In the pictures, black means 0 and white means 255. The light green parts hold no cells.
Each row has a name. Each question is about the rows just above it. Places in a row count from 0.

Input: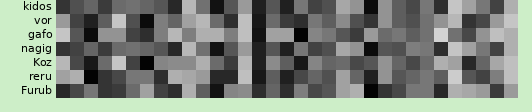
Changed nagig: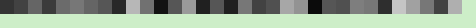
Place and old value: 5, 113
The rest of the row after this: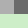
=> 59  183  32  139  94  24  133  101  107  72  86  147  101  72  107  175  161  40  101  167  191
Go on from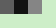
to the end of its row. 139  46  101  46  126  72  86  161  175  3  52  72  119  119  40  175  167  154  59  154
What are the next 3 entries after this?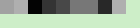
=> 167  154  59
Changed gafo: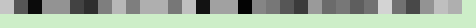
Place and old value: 12, 126
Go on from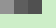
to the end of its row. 113  147  183  52  72  154  197

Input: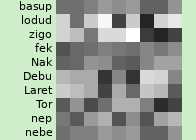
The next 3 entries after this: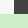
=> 203  36  211
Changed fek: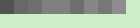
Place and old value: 4, 119
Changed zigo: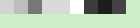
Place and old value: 7, 36
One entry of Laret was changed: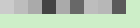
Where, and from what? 6, 197
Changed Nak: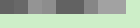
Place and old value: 5, 90
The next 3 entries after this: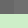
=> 127  119  111
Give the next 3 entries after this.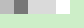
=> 59  36  67

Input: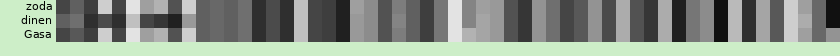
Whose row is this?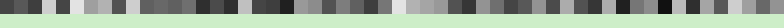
Gasa
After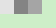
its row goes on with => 153  82  54  147  111  69  88  147  75  172  82  54  172  32  118  140  17  186  47  165  88  206  172  104  17
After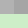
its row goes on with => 153  82  54  147  111  69  88  147  75  172  82  54  172  32  118  140  17  186  47  165  88  206  159  104  147
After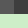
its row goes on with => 206  69  227  159  178  82  206  96  104  96  111  47  75  47  192  69  62  32  153  140  82  125  96  62  118  227  178  165  153  82  54  147  111  69  88  147  75  172  82  54  172  32  118  140  17  186  47  165  88  206  159  104  147
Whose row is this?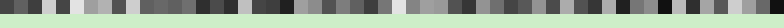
zoda
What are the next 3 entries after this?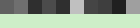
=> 140  82  125

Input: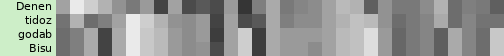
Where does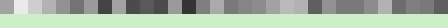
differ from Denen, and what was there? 5, 121
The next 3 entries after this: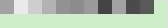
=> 170  127  140
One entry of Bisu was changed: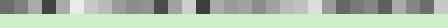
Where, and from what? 17, 154
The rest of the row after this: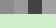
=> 75  89  170  127  140  140  162  178  193  186  146  109  121  133  170  109  133  115  115
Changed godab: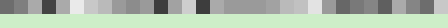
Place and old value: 22, 221

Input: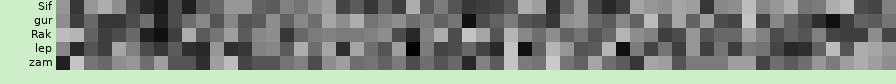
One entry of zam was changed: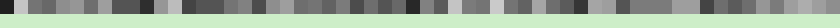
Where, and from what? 11, 158
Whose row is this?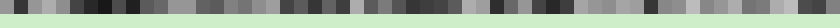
Sif

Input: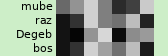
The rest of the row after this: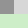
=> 12  140  154
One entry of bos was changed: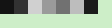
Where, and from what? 3, 161
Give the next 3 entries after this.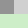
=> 127  43  64
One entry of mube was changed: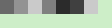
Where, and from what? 2, 208
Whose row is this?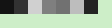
raz

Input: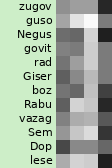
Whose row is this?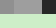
zugov
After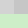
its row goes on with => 39
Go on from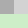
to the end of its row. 205  31
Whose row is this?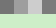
rad

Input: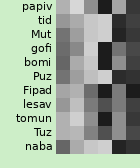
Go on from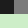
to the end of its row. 28
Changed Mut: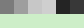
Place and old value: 0, 115
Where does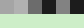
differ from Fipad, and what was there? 4, 123
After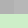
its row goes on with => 130  80  143  72
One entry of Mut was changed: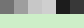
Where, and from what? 4, 36

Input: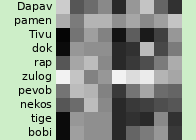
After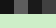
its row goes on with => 151
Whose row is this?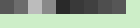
nekos
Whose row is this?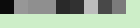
dok
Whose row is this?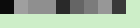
bobi
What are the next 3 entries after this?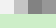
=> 242  220  235
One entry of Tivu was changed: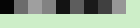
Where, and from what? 1, 116
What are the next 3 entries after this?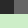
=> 123  151  57

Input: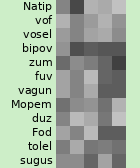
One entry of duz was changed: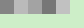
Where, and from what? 2, 170
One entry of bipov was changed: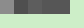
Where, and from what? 0, 147
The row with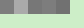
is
tolel
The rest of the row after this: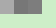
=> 113
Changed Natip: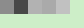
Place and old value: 0, 132
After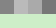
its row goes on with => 193
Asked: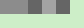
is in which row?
sugus

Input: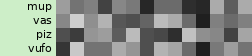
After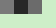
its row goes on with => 107  46  39  171  93  171
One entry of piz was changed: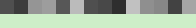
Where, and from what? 4, 93
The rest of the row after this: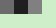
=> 107  128

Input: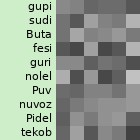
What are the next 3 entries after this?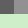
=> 122  145  152
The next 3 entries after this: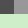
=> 72  95  193
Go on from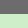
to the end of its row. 87
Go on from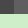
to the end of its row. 193
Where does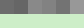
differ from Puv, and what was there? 2, 130

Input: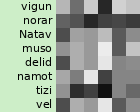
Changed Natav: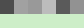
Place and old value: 5, 140
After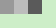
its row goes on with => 140
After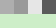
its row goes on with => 140
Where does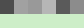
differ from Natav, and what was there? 3, 188

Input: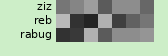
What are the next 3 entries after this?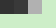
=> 91  141  141
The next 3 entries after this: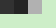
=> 63  97  118
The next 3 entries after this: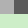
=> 141  141  149

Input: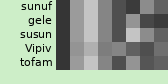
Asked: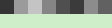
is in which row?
sunuf
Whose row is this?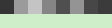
gele
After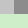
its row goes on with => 97
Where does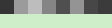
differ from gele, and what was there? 2, 196
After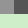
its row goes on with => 97

